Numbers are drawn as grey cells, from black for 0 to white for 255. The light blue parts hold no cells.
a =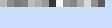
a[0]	184
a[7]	54
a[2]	121
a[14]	92

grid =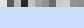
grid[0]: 228
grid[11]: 144
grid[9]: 208
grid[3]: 41

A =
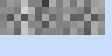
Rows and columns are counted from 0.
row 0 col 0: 127
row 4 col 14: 139
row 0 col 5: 131
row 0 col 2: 143
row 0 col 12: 118
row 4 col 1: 150
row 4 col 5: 116
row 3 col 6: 87
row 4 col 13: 172
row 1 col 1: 140
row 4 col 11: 131
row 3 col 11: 156
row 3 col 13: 169
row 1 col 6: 121
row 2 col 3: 85
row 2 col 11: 100
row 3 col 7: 157
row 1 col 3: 209
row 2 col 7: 107

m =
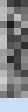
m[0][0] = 169
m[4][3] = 61
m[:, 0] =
[169, 185, 188, 122, 174, 194, 190, 157, 167, 149, 183, 203, 178, 124]
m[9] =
[149, 126, 56, 124]
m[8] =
[167, 38, 68, 137]
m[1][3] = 110
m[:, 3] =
[73, 110, 121, 162, 61, 100, 46, 120, 137, 124, 71, 134, 102, 157]
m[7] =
[157, 136, 61, 120]
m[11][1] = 144
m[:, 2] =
[50, 100, 190, 103, 167, 70, 97, 61, 68, 56, 102, 155, 134, 123]
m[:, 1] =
[69, 156, 104, 28, 86, 66, 85, 136, 38, 126, 135, 144, 98, 81]

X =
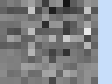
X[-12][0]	112
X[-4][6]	144
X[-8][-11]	124
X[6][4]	160
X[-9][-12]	115
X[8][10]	125
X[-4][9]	132
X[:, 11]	[113, 81, 124, 127, 108, 158, 101, 114, 113, 134, 128, 130]
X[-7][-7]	177
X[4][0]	116
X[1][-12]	85
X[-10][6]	155
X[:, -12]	[117, 85, 126, 115, 77, 145, 93, 124, 128, 127, 116, 128]
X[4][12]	233
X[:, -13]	[127, 80, 134, 112, 83, 161, 99, 134, 126, 128, 112, 126]
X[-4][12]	107
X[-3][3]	160
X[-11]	[98, 80, 85, 84, 197, 75, 120, 31, 78, 62, 70, 81, 196, 84]
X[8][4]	96
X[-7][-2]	73
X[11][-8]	132
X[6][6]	119
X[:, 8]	[147, 78, 109, 150, 101, 108, 109, 98, 132, 137, 103, 135]
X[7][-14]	128
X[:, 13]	[139, 84, 132, 121, 96, 114, 97, 128, 122, 145, 140, 104]
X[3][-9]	139
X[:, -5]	[20, 62, 133, 68, 59, 204, 115, 49, 132, 114, 169, 128]
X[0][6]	61
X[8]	[129, 126, 128, 116, 96, 112, 144, 82, 132, 132, 125, 113, 107, 122]

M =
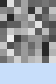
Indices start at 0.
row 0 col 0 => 44
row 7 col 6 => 39
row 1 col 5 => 194
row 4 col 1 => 201
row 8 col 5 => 196
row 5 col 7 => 76
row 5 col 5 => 150
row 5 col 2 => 59
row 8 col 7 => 220
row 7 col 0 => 153
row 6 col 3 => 153
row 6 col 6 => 39
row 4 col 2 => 173
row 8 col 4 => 183
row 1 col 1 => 124
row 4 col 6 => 187
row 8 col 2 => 207
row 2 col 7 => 152
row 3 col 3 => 155
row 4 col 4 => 218
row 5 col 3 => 112
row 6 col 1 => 81
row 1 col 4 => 53

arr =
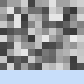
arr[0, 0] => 114
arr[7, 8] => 167
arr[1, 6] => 77
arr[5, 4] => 57
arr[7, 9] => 178
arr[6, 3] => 153
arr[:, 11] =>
[207, 172, 214, 128, 147, 212, 189, 197, 202, 80]
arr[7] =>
[65, 163, 209, 228, 110, 75, 120, 105, 167, 178, 207, 197]
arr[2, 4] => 187
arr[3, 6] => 91
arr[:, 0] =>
[114, 172, 146, 200, 63, 216, 70, 65, 197, 86]
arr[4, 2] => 102
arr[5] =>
[216, 126, 170, 124, 57, 194, 231, 163, 128, 162, 234, 212]
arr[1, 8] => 185
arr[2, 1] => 84
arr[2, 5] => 172
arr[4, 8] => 150
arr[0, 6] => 166
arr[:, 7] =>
[226, 208, 230, 104, 196, 163, 74, 105, 101, 184]
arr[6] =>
[70, 85, 214, 153, 150, 191, 68, 74, 100, 167, 149, 189]
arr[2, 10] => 131
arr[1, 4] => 111
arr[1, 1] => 225
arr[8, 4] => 201
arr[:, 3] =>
[206, 161, 57, 73, 95, 124, 153, 228, 77, 159]
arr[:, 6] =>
[166, 77, 114, 91, 143, 231, 68, 120, 110, 199]

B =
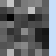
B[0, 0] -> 134
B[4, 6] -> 20
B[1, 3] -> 122
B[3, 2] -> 71
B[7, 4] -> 78
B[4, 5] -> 31
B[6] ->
[83, 88, 125, 136, 93, 82, 29]
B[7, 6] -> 87
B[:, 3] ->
[122, 122, 67, 61, 139, 76, 136, 116]
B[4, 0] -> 95
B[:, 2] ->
[83, 126, 73, 71, 64, 55, 125, 72]
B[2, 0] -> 39
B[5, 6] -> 26
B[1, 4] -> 194

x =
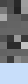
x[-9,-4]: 70
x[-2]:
[99, 102, 100, 101]
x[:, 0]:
[70, 123, 170, 97, 102, 82, 114, 99, 108]
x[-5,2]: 102
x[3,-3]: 100
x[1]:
[123, 80, 35, 153]
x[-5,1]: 103

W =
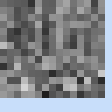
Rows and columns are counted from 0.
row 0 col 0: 107
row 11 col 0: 158
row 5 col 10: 68
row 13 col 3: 152
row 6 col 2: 69
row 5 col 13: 115
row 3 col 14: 133
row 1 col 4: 86
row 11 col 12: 189
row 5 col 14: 138
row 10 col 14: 200
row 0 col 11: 137
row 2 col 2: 80
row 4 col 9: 122
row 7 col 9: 133
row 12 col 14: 100
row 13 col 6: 29
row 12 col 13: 109
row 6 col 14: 123
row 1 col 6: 98
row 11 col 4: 130
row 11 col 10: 165
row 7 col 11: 142
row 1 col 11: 165
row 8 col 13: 145
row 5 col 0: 121
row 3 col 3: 75
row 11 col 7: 149
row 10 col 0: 139
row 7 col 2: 105
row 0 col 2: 92
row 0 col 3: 89
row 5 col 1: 69
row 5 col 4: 75
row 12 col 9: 181
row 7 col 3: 69
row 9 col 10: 109
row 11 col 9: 170

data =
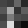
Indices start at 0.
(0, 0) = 68
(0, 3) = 39
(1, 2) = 50
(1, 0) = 87
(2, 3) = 71
